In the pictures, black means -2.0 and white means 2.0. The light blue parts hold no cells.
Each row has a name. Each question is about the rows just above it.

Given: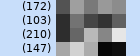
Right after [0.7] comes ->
[-1.9]
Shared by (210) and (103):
[-1.3]

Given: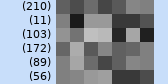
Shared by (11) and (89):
[0.0]
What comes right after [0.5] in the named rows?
[-1.1]

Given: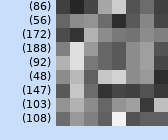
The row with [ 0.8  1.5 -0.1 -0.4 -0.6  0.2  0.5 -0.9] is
(92)
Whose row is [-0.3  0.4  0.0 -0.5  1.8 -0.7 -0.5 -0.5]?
(108)
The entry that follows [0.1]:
[-0.9]
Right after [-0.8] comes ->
[-1.2]
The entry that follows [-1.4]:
[-0.9]
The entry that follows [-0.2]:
[0.2]
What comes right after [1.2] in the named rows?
[-0.7]

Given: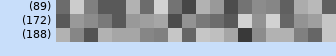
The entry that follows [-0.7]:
[0.8]
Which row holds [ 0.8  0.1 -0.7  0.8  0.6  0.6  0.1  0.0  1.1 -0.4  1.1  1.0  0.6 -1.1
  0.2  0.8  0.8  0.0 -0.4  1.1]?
(188)
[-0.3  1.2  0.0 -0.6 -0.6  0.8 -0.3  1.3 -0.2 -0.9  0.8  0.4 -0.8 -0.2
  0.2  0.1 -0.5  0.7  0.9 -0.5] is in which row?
(89)
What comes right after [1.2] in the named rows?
[0.0]
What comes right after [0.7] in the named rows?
[0.9]

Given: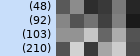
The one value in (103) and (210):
[-0.7]
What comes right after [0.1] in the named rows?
[-0.7]
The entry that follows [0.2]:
[-1.3]
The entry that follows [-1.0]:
[0.0]
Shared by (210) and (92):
[-0.7]

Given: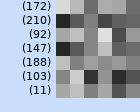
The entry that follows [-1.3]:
[-0.7]
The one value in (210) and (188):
[0.0]
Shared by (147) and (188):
[1.0]
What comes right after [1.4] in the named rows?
[0.9]
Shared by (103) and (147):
[0.1]
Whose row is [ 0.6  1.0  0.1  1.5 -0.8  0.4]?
(92)
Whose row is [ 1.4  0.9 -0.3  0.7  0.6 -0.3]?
(172)

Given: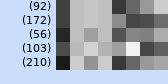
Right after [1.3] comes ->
[0.8]
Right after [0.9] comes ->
[1.3]
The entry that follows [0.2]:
[-0.9]
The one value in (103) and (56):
[0.5]

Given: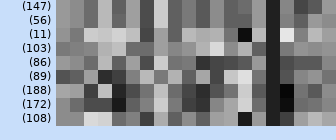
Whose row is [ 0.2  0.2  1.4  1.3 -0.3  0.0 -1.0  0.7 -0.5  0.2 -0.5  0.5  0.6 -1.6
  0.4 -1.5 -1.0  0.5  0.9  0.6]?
(108)
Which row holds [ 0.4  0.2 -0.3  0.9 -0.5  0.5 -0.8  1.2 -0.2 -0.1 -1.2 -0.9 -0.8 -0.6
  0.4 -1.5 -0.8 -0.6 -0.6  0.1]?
(86)
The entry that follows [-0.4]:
[0.5]

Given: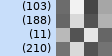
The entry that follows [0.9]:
[-0.7]
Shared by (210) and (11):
[-0.7]
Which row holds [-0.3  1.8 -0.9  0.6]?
(103)
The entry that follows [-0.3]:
[1.8]

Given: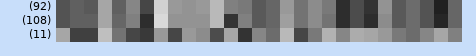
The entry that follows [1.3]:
[0.4]
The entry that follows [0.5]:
[-0.2]
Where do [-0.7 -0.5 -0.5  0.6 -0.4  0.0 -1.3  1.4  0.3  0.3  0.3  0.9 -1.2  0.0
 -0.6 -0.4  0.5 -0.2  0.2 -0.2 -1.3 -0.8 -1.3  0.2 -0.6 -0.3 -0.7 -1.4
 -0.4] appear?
(108)

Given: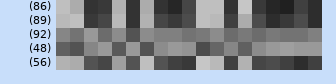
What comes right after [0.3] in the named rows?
[-0.8]
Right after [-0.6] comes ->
[0.4]
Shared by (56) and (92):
[-0.7]

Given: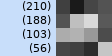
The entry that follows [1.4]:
[-0.6]
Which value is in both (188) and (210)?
[-0.7]
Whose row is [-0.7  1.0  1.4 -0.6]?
(188)

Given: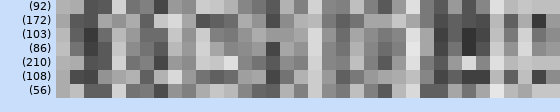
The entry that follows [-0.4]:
[-0.5]
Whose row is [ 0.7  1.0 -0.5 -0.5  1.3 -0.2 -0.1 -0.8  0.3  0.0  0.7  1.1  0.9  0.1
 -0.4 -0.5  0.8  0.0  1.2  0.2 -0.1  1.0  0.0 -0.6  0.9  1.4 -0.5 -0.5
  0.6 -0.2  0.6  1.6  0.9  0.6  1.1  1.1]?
(56)
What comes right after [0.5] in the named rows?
[0.6]
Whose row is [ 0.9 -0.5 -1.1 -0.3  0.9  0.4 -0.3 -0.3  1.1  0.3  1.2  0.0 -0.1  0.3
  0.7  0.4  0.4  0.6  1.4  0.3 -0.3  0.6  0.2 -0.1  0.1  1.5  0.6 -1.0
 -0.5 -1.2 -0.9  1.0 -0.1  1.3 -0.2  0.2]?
(103)
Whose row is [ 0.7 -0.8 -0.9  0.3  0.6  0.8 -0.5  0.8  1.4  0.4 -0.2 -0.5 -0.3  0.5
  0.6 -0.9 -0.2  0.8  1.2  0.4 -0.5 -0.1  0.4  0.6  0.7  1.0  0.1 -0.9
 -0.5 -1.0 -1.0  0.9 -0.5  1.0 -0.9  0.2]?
(108)

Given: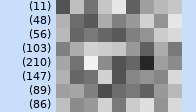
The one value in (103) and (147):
[1.3]
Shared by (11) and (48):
[1.6]

